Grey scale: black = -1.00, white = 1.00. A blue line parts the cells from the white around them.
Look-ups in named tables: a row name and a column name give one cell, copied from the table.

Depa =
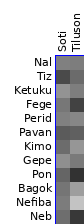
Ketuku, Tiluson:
-0.01
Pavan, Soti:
-0.29
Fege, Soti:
-0.07
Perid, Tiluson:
0.06
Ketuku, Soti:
0.15
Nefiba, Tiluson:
0.53
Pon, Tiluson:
-0.61
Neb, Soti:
-0.14
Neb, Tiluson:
-0.56
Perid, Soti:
0.00
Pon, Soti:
-0.21
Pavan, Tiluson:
-0.25
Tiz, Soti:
-0.42
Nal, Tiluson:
-0.02
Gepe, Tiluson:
-0.04
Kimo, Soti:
-0.15
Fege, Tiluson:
-0.48
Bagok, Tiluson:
0.24

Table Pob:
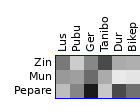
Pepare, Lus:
0.48
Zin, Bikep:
0.37
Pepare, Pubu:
0.04
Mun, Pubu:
0.25
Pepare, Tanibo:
0.57
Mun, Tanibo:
0.34
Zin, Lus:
-0.05
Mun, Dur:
0.83
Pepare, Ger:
-0.80
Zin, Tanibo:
-0.42
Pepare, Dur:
-0.42
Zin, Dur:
0.34
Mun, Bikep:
0.79
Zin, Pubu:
0.60
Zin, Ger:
0.06
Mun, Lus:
0.20

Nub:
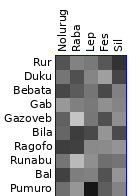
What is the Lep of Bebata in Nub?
-0.08
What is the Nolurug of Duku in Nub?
-0.08
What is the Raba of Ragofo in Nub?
-0.50
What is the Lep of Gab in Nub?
-0.05
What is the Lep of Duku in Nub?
0.04
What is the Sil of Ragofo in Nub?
0.16

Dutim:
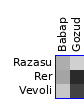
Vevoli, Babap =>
0.56
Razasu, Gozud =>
0.63
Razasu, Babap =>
0.36
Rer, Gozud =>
-0.67
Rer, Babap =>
0.29
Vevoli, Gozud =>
-0.48

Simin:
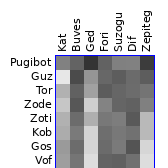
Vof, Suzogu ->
-0.25
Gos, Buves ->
-0.15
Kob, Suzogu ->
-0.06
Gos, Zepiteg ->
0.68
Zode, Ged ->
0.62
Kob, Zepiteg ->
0.45
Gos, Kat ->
0.21
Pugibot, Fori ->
-0.23
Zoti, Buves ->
-0.15
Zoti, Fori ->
-0.06
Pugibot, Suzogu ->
0.00
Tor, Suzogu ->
-0.20
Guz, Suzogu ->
-0.27
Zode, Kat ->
0.55
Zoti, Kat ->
0.39
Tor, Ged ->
0.26
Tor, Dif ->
-0.15
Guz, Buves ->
-0.41
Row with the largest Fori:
Zode

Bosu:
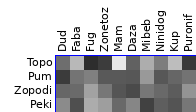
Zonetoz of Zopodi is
-0.07
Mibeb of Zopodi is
-0.07
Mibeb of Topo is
0.36
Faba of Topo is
0.44
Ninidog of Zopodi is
-0.18
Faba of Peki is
-0.38
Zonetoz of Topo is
-0.53
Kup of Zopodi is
-0.28
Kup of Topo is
0.48
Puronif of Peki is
-0.07
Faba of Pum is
-0.09
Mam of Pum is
-0.30
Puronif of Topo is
-0.55
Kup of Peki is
-0.34
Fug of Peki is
0.35
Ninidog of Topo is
-0.02
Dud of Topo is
-0.14
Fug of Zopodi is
0.27
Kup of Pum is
-0.20
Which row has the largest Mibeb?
Topo

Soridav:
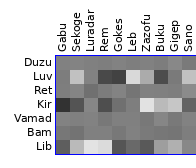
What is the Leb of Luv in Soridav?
0.70
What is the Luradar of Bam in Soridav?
0.00
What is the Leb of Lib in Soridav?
-0.18
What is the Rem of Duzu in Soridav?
-0.01
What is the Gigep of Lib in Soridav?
0.38
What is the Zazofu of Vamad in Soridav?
-0.06
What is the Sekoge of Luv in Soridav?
0.51
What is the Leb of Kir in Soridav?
-0.01
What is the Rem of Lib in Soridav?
0.72
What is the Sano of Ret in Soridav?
0.09
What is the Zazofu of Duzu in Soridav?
0.01
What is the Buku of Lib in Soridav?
0.24
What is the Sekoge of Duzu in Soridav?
0.03
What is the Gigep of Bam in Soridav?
-0.08
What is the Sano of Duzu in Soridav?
-0.04
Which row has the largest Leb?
Luv

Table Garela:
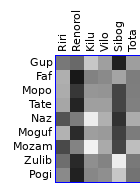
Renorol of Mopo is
-0.57
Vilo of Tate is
0.25
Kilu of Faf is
0.02
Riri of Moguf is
0.40
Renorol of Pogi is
-0.74
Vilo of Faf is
0.08
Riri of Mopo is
0.35
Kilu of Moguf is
0.24
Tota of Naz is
0.35
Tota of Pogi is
-0.10
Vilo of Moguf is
0.21
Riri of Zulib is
-0.14
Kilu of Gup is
0.56
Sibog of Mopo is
-0.46
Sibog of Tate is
-0.46
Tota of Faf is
-0.02

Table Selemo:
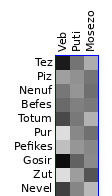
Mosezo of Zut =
-0.34
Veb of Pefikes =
0.50
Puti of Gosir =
-0.23
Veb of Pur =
0.73
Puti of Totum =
-0.05
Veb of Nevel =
-0.50
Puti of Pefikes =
0.18
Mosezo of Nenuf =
-0.13
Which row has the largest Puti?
Zut

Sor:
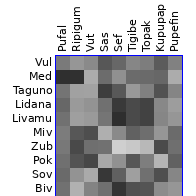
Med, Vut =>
0.35
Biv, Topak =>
-0.34
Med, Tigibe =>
-0.16
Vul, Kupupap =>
-0.29
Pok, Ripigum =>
-0.35
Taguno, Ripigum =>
0.26
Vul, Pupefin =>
0.01
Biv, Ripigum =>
0.39
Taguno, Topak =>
0.00
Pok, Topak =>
-0.01
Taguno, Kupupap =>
-0.36
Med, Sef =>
0.13
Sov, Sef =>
-0.25
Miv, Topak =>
-0.14
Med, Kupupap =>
-0.19
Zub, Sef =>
0.62
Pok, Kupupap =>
0.42
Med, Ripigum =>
-0.62

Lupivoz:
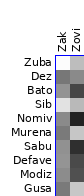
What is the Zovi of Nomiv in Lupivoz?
-0.73
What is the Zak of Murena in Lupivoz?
-0.04
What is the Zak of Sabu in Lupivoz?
0.14
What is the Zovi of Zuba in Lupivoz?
0.48
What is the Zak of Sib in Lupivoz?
0.77
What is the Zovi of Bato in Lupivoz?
-0.45

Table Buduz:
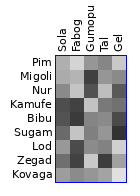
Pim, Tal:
0.05
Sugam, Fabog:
0.54
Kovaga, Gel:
0.76
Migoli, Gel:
0.08
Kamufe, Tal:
-0.05
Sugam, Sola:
-0.17
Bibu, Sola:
-0.35
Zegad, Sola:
-0.13
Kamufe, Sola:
-0.39
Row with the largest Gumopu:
Zegad

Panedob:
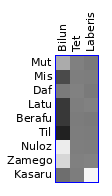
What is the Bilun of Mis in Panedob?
-0.42
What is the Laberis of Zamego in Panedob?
0.02
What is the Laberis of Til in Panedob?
-0.03
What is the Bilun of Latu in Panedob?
-0.56
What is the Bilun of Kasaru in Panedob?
-0.14
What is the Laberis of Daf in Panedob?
-0.04
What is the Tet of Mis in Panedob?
-0.01
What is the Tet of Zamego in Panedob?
0.00
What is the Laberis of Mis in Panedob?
-0.02
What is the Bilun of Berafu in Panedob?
-0.56
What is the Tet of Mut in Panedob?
0.00
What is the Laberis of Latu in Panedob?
0.01
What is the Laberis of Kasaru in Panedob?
0.93
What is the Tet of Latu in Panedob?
-0.01
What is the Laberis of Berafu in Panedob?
-0.04
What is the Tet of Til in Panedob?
-0.02
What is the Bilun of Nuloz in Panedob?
0.85
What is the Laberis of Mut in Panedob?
-0.04
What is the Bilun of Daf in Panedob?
-0.04
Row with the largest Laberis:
Kasaru

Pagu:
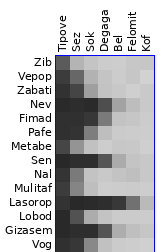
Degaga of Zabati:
0.53
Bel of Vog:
0.59
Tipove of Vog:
-0.62
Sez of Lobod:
-0.36
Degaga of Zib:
0.60
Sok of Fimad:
-0.57
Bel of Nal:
0.53
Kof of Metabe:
0.62
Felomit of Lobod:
0.59
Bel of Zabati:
0.57
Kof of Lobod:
0.60
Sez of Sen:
-0.64
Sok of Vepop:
0.40
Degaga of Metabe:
0.61
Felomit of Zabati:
0.62
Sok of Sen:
-0.64
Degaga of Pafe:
0.49
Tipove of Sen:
-0.69

